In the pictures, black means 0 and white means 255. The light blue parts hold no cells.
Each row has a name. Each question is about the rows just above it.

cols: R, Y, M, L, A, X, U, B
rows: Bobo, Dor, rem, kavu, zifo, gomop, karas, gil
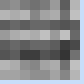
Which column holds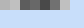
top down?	B
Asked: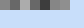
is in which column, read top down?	L
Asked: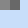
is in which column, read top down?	L
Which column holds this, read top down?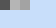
R
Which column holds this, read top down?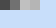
B

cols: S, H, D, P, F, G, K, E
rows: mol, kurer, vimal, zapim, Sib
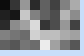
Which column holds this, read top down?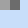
D
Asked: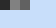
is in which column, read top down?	S
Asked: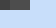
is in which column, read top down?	G
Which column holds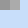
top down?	K

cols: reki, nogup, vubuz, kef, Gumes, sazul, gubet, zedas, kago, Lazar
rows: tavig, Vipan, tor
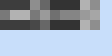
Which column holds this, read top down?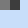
reki
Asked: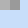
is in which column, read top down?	kago
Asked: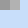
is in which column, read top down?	kago
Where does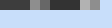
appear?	tavig

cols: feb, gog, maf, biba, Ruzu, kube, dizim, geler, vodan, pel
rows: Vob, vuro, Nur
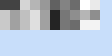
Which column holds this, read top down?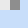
pel
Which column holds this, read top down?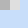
biba
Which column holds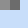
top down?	geler
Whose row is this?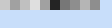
vuro
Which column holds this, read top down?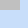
maf

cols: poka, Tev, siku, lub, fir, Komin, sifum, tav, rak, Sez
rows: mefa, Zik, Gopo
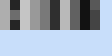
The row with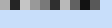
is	mefa

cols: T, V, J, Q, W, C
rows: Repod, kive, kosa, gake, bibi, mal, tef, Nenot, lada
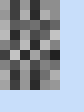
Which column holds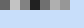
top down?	C
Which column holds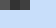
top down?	V
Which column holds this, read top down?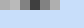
T
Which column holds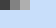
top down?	T
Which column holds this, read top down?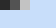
V

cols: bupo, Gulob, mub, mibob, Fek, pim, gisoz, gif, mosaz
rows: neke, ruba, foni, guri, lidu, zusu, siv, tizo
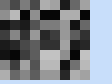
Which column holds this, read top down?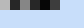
Gulob
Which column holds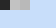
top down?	mosaz

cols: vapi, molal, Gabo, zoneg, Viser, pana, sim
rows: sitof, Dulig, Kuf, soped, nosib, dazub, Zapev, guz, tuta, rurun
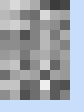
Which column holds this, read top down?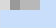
Viser
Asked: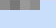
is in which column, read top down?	pana
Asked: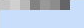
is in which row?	Kuf
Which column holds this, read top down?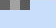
pana
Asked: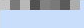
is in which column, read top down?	Gabo

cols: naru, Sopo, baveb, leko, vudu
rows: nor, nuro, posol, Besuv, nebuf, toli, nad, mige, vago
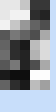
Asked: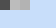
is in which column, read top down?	leko
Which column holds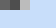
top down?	leko
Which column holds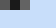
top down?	naru
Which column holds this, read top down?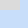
vudu

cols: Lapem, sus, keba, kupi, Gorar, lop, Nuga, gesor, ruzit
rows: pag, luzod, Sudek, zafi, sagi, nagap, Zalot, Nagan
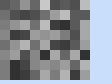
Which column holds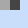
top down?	keba
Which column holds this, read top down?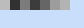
Nuga
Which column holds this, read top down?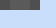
gesor
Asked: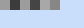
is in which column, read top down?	lop
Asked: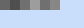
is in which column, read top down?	kupi
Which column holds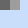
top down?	Nuga
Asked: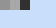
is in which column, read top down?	Gorar

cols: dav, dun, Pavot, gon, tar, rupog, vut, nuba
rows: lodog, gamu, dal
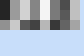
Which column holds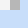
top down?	tar
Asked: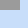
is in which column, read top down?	dun
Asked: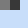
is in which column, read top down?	rupog
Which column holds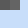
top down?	vut

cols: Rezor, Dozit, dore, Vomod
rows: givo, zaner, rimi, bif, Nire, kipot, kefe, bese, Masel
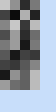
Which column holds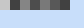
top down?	Rezor
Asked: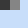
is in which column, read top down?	Vomod
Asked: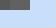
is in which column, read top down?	dore
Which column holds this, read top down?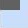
dore
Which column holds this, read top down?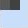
Rezor

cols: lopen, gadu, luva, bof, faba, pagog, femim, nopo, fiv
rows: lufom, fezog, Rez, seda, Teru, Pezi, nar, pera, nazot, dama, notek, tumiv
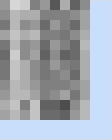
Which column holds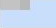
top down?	gadu
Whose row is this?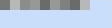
Teru

